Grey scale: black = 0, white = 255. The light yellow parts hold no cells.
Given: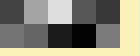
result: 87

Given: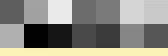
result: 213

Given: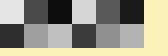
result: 89

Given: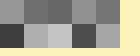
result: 144

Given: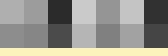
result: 195

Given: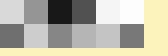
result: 245
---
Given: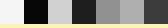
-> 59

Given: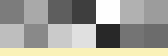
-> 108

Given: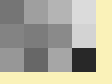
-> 40

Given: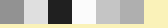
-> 175

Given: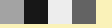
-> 99

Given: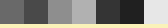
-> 231
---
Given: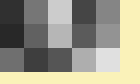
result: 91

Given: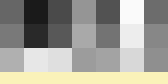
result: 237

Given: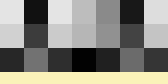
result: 67

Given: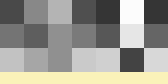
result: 230

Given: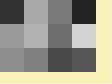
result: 110

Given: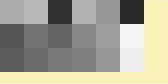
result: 158
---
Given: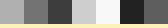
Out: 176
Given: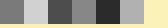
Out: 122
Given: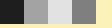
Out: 30
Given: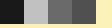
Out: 25
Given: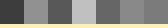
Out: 61
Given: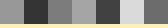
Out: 152
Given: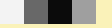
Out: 243
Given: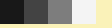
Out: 24
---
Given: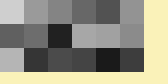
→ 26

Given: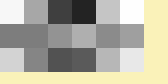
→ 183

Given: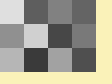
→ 162

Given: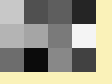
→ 136

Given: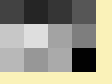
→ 170

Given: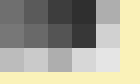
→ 215
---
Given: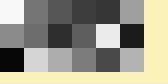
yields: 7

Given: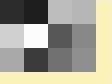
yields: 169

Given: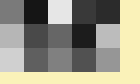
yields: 208

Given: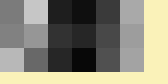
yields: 184

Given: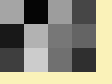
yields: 62

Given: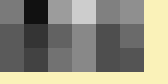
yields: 90

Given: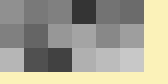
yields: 182

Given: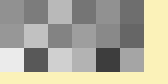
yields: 235

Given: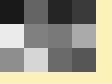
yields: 142
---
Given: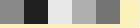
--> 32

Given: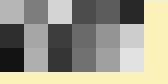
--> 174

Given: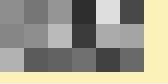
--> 91

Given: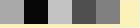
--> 7

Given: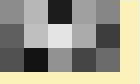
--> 19

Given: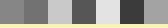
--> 114

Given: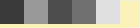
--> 153
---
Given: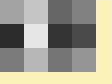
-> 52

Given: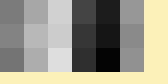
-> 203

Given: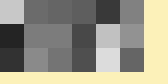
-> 124

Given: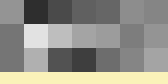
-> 190

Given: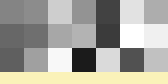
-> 167

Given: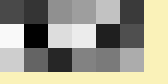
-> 221

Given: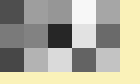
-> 38

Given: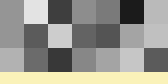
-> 205

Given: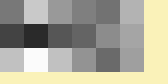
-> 86

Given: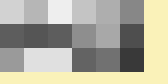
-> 93
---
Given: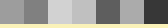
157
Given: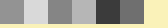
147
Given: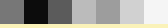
119
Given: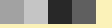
162
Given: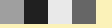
159
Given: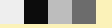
238
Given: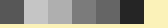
87
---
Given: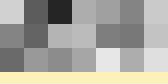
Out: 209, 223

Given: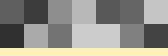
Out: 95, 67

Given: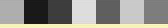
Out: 174, 125

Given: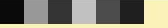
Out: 10, 31

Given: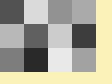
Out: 82, 162

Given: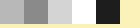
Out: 184, 29

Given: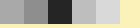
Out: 169, 217

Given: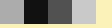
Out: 172, 201
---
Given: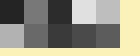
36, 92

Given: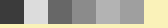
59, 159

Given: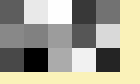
93, 36

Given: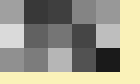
160, 26

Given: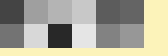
68, 151

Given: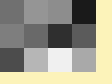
112, 169

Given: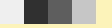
239, 198
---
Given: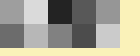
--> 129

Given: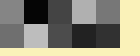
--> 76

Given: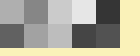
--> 189

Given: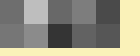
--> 52

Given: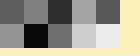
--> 109

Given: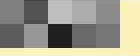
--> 31

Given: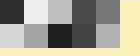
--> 31

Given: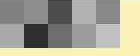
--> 109

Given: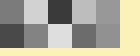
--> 222
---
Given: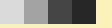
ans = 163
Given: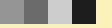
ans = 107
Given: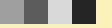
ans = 92
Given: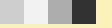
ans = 242
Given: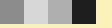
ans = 215
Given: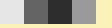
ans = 100
